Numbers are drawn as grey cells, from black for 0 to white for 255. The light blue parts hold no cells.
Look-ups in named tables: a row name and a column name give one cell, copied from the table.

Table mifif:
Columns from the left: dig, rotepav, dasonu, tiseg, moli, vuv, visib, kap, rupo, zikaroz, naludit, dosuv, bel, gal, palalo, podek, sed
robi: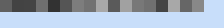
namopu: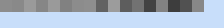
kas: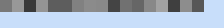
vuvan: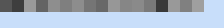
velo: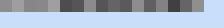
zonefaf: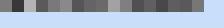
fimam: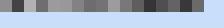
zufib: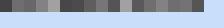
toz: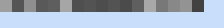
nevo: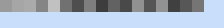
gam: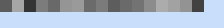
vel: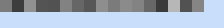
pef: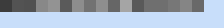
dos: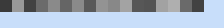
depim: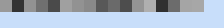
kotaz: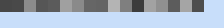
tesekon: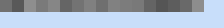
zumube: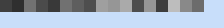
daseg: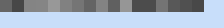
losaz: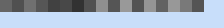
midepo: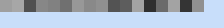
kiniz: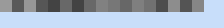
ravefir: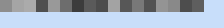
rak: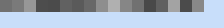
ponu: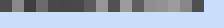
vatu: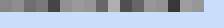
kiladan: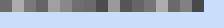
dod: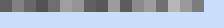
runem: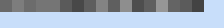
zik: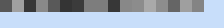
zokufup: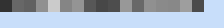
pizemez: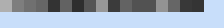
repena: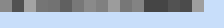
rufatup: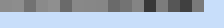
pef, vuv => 90
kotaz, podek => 165
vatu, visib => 154
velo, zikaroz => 100
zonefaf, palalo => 94
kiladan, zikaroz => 154
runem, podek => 91
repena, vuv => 96
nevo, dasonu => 170
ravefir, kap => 90
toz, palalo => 136
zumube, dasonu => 114
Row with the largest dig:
pizemez

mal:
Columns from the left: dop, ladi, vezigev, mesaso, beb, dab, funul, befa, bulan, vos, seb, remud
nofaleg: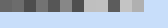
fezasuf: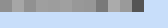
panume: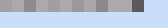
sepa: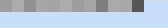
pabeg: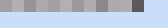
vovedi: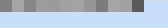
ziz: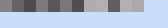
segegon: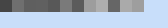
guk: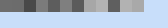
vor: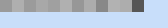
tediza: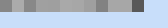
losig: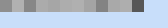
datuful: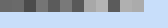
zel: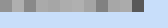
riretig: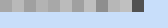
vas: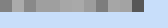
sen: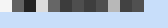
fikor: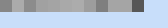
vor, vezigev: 155
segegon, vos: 102
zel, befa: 164
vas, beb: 159
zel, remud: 88
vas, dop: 129
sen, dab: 60
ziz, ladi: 100
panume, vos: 170
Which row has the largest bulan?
nofaleg

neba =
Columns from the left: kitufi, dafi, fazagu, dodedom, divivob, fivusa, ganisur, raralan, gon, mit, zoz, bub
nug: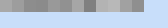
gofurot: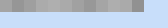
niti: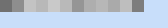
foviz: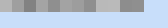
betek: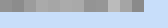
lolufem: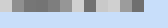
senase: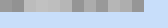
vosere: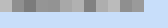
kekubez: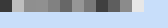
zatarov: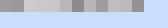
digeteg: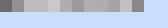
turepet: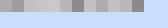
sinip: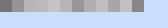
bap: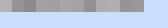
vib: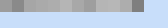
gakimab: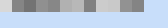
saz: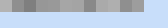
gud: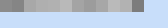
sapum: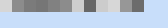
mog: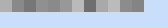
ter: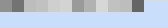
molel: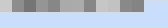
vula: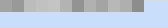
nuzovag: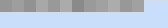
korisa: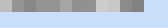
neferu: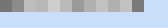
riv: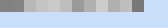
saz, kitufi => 179
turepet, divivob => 201
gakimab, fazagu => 115
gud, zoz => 178
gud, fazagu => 168
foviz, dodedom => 164
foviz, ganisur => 157
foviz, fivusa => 163
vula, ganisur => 147
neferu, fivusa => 185
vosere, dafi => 143
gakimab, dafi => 133
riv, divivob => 201
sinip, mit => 167
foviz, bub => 143
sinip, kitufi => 117
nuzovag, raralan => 154

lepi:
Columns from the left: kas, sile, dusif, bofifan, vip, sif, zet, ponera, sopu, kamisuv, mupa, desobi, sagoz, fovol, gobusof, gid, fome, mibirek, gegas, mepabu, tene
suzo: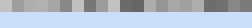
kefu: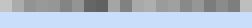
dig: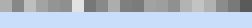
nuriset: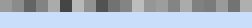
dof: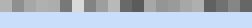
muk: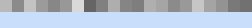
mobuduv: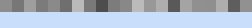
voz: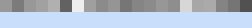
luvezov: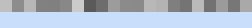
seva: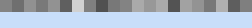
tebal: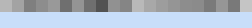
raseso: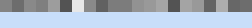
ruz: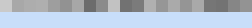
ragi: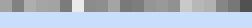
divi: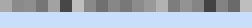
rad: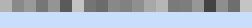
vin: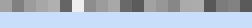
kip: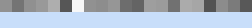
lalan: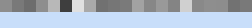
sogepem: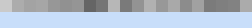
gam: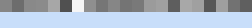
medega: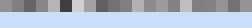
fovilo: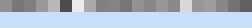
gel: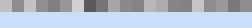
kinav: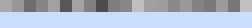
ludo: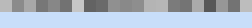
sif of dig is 143
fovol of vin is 151
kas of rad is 179
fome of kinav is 130
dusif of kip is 144
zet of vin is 238
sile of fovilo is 120
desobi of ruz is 123
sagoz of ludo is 180
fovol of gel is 172
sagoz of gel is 184
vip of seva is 146
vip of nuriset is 171
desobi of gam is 121
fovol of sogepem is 152
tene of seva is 127

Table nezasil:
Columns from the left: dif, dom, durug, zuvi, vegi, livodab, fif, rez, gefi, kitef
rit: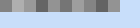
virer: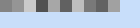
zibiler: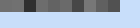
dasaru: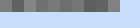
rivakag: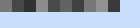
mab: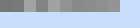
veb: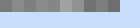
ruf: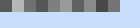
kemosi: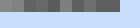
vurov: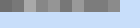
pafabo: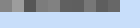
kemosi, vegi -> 91
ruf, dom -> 183
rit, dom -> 175
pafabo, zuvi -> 124
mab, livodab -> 147
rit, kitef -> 147
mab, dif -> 119
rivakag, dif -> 120
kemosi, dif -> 135
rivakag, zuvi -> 141
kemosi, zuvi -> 105
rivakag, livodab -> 99
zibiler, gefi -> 96
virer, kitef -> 161
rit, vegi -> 147
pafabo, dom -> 157
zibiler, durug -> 48
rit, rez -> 132

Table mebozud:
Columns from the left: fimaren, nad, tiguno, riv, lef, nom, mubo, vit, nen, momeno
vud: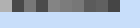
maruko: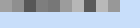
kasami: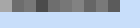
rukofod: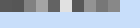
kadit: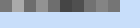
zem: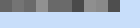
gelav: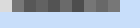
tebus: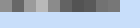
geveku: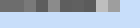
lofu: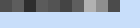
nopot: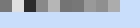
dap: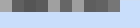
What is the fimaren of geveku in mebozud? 109
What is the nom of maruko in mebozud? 156
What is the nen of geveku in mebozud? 190
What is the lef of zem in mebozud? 105
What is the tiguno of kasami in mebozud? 119
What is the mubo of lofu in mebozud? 94
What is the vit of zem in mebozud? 143
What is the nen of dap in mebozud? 98
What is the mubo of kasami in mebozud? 130
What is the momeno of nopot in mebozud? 172
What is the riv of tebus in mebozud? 185
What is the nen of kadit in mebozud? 132
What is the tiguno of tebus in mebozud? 155
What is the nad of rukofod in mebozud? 86
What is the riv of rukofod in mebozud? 164
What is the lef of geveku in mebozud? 139
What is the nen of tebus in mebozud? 114
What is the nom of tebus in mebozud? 99
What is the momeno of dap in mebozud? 118
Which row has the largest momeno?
nopot

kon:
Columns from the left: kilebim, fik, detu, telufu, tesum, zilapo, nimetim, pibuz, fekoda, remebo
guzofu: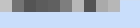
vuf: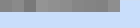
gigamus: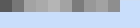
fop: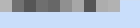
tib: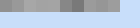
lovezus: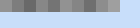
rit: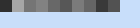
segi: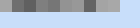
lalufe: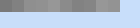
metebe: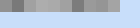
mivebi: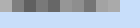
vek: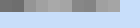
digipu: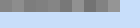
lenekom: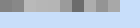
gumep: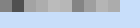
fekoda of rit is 57
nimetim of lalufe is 130
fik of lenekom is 136
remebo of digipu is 149
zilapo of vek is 165
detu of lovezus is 105
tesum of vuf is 144
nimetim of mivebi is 142
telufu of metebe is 173
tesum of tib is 164
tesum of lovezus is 116
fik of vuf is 138

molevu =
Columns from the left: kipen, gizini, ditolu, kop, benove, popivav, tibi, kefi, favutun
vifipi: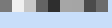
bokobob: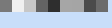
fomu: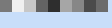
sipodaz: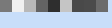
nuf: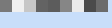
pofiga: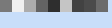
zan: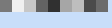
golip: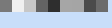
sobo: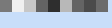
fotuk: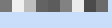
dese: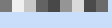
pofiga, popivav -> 197
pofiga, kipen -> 121
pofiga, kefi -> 75
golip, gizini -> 240
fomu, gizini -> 240
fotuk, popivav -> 130

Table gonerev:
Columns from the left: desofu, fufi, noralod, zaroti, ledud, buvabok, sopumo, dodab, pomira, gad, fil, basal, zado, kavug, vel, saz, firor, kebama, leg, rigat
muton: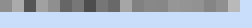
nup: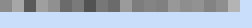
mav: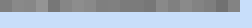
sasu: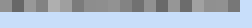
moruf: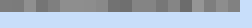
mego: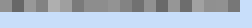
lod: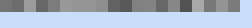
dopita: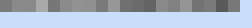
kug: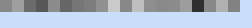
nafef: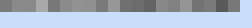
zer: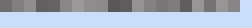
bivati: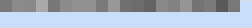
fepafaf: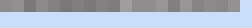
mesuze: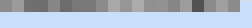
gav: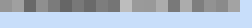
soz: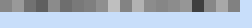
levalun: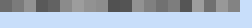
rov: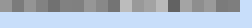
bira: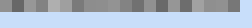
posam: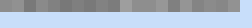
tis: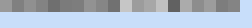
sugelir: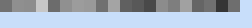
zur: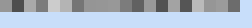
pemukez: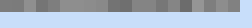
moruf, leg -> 141
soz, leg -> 168
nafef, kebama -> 122
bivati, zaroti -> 169
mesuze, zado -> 144
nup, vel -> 152
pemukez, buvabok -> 142
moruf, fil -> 111
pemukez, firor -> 149
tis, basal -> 156
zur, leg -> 155
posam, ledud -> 129
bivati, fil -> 112
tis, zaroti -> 131
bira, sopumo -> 122
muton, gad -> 105
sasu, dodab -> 141
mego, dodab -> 141
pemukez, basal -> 132
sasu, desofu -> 144
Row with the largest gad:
kug

